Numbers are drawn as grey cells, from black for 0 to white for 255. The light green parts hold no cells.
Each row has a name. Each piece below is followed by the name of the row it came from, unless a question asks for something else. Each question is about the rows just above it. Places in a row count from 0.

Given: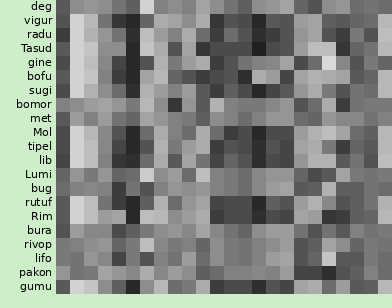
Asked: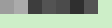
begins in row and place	tipel, 9
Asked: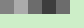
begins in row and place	radu, 8
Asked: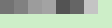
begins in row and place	lifo, 13
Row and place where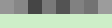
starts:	lifo, 2
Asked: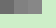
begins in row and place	bug, 0
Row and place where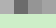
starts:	rutuf, 7

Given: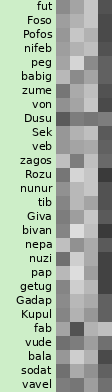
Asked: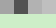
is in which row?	fab
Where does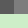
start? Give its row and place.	Dusu, 0
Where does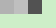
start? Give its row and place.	nifeb, 1
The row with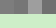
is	vavel
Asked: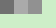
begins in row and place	sodat, 0
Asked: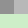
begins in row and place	nunur, 0

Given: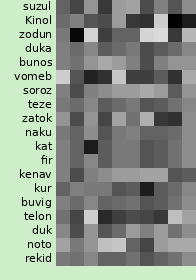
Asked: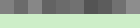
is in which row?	buvig
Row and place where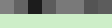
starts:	kat, 0
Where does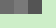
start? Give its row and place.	teze, 4
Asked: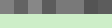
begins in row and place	fir, 0

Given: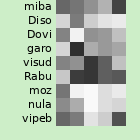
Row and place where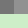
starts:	miba, 1
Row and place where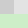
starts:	Diso, 2
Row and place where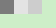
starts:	vipeb, 1

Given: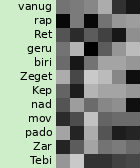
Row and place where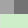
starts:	Zar, 2
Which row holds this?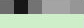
biri

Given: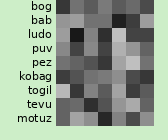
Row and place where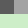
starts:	togil, 3
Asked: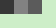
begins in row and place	togil, 1
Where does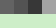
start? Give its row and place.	pez, 1
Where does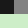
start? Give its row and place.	ludo, 1
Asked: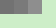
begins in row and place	kobag, 2

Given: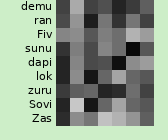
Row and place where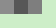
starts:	Fiv, 1
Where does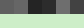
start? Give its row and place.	zuru, 1

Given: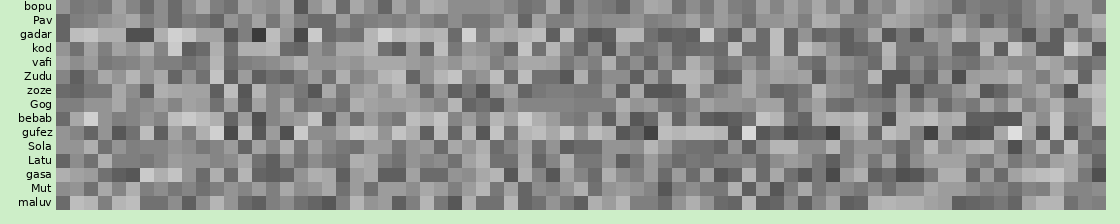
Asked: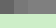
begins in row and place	zoze, 33
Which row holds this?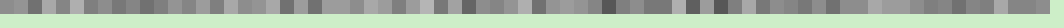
Mut
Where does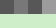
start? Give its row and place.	gadar, 59
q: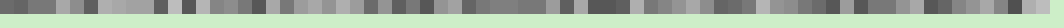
zoze

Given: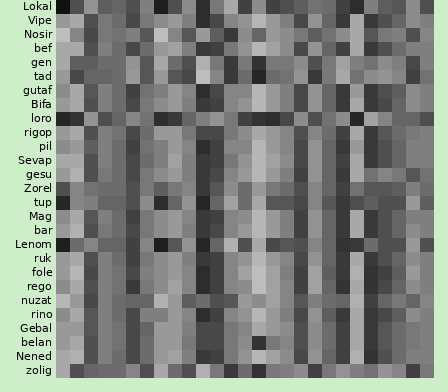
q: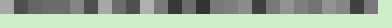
zolig
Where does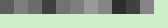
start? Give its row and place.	pil, 2

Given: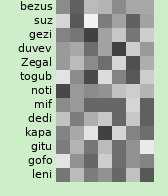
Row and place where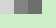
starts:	kapa, 4
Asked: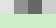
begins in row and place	gofo, 0
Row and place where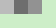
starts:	gitu, 3
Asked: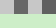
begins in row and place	dedi, 3

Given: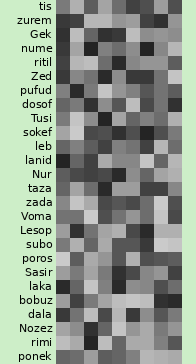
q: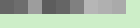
ponek
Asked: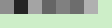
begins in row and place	Tusi, 2
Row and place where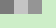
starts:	pufud, 2
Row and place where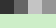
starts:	Nozez, 2
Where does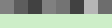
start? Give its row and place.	leb, 1
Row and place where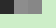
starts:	laka, 4
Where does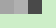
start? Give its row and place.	Lesop, 3

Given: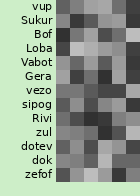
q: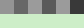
Vabot
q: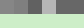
dok
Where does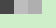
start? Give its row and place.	Loba, 0
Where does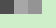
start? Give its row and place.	dotev, 2
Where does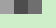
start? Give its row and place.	Bof, 2
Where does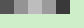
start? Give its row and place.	zefof, 0
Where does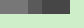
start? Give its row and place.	vezo, 0

